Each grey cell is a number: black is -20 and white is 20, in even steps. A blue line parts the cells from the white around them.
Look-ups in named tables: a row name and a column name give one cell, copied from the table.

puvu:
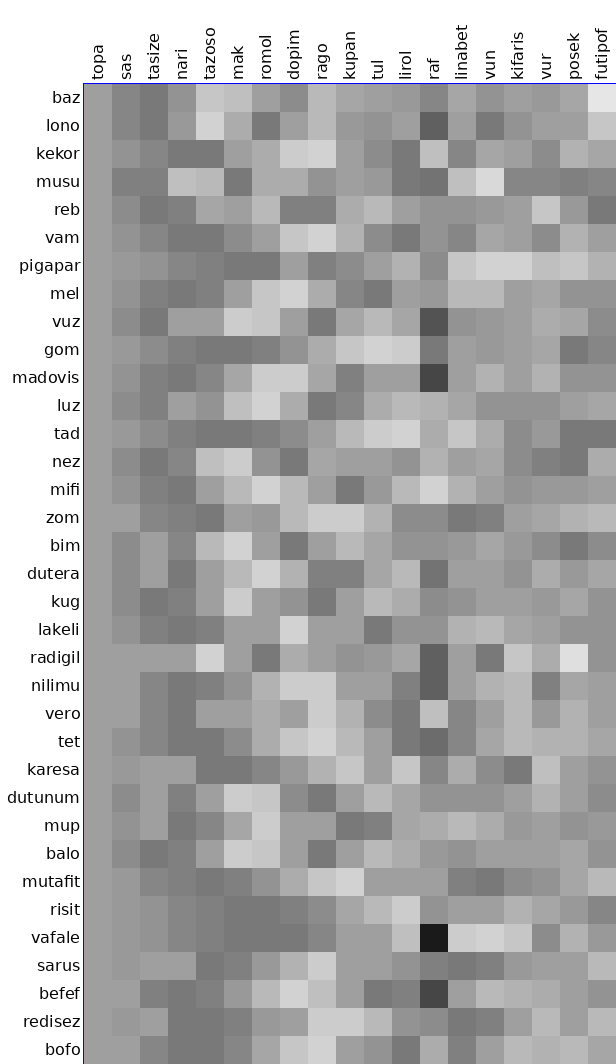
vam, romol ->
5
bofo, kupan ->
5
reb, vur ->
11
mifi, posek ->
4
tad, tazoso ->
-1
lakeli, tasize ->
0
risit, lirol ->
12
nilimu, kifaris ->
9
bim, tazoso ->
9
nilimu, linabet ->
5
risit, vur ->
6
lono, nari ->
4
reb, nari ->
0

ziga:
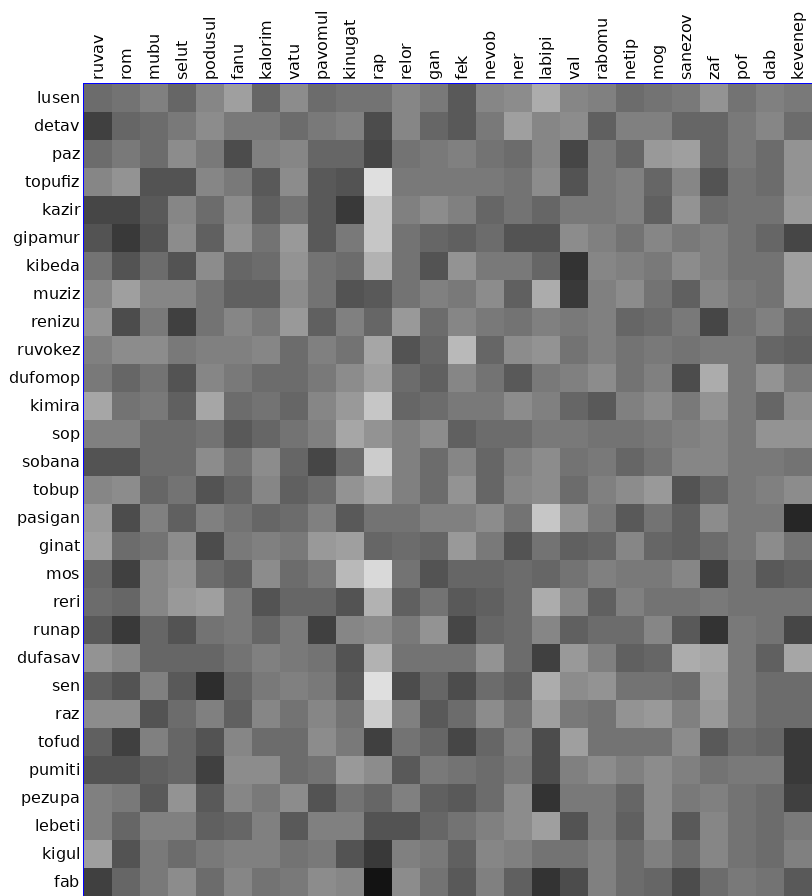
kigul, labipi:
-2
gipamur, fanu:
3
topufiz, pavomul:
-6
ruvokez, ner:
2
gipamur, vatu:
4
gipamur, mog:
1
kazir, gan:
2
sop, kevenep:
3
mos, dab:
-6
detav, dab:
1
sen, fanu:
-4
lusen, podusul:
1
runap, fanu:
-1
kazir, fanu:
2
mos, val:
-2
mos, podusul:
-3
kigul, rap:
-11
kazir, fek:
0

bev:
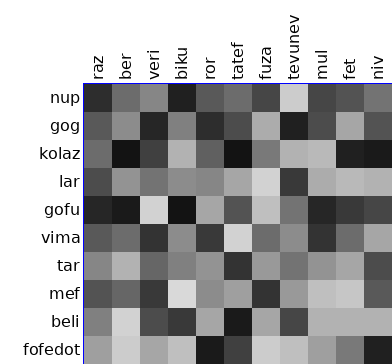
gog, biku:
0
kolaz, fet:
-15
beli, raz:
0
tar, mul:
3
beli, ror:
6
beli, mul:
8
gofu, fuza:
10
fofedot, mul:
5
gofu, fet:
-11
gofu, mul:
-14
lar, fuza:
13
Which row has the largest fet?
mef

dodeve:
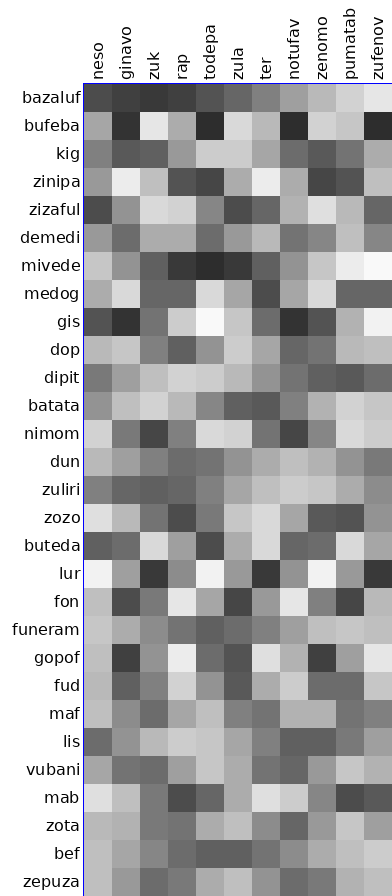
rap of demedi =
7
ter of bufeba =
9
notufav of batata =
0
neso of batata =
3
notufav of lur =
3
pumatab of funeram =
11
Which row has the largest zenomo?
lur

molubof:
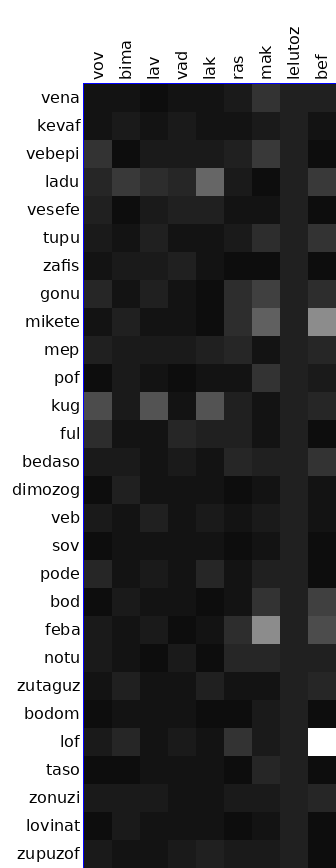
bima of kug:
-16
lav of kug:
-7
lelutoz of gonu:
-15
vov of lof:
-16
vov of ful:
-13
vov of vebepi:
-12
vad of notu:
-16
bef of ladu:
-11
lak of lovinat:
-17
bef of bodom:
-18
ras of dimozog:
-18
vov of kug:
-8
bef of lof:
20
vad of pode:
-17
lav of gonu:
-15
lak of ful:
-15
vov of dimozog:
-18
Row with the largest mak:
feba

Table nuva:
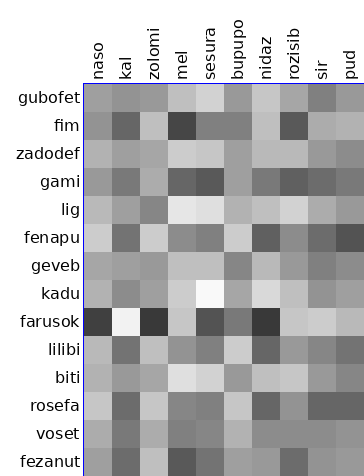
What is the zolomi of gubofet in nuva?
4
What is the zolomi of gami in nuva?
7
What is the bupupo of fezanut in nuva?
5
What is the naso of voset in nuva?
7
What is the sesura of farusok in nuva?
-7
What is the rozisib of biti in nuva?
11
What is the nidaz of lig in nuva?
10
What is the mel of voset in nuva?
0
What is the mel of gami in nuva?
-4
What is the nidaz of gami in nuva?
-1
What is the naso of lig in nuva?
9
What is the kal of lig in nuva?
5
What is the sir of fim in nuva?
7
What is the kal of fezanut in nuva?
-3
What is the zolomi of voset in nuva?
7

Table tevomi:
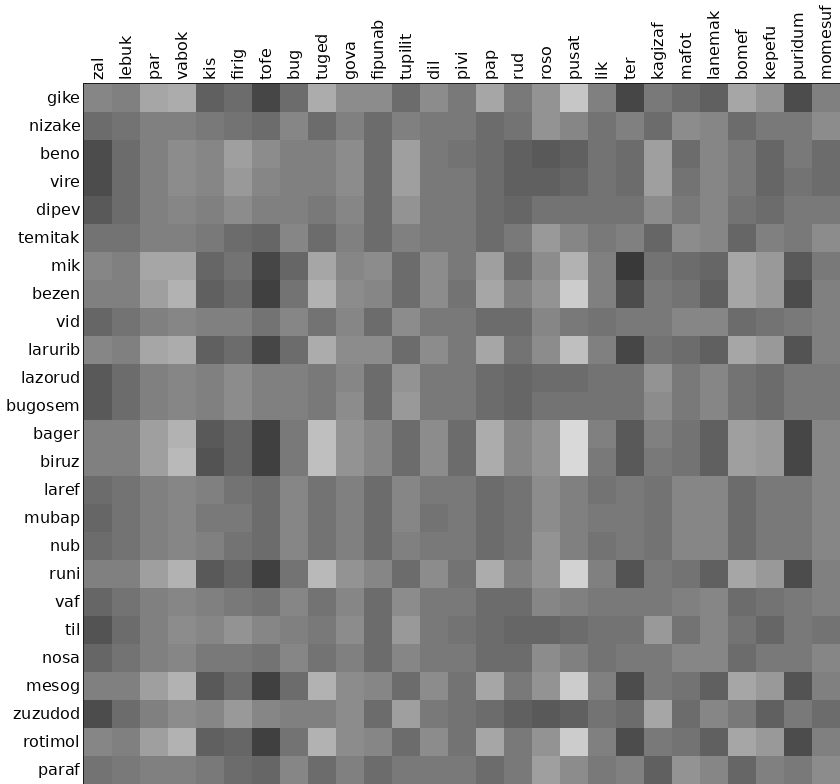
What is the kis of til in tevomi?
1
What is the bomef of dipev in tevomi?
-2
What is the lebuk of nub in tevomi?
-2
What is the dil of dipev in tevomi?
-1
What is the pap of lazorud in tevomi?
-3
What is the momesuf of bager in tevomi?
1
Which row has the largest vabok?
biruz

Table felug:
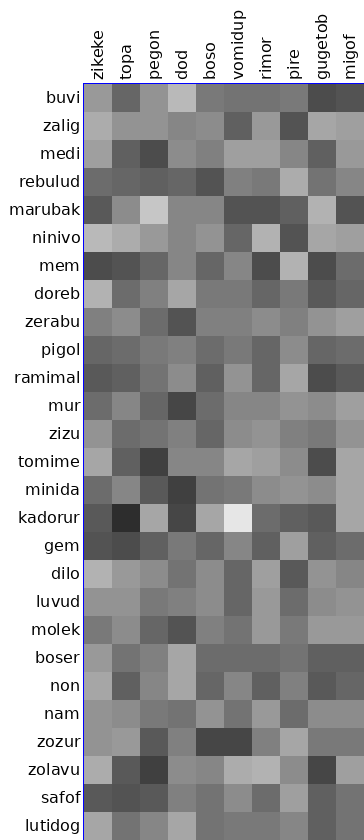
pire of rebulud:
7
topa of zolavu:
-6
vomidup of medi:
5
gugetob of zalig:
6
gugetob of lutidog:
-5
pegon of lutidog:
1
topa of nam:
2
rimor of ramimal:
-4
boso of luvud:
2
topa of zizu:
-3

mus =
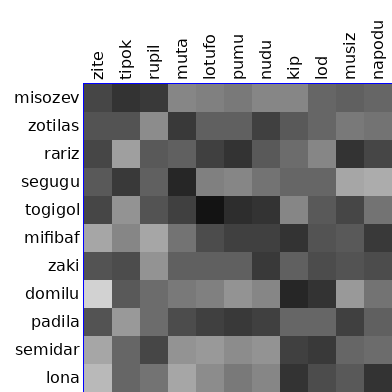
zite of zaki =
-7
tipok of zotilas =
-7
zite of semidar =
6
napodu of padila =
-5
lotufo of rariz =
-10
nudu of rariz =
-6
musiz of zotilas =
-1
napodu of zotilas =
-2
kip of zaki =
-5
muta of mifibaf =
-2
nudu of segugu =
-2
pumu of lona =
-1
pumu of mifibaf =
-10
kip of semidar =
-10
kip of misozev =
1

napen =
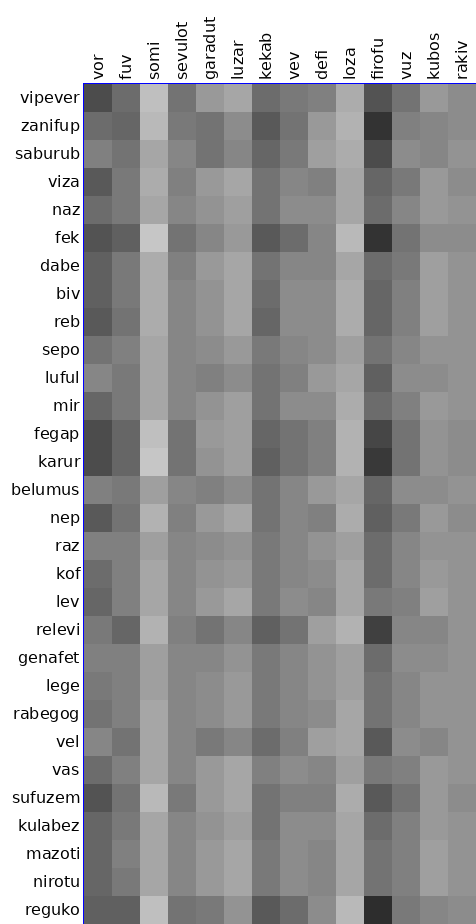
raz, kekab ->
-1
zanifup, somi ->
9
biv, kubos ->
5
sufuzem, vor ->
-7
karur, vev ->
-2
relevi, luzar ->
1
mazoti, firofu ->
-2
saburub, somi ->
6
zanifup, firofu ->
-12
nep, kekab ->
-2
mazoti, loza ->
6
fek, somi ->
11
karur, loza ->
8
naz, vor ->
-3
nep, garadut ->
4
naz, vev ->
2
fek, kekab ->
-6
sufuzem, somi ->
9
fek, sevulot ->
-2
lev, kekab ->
-1
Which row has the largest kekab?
vas

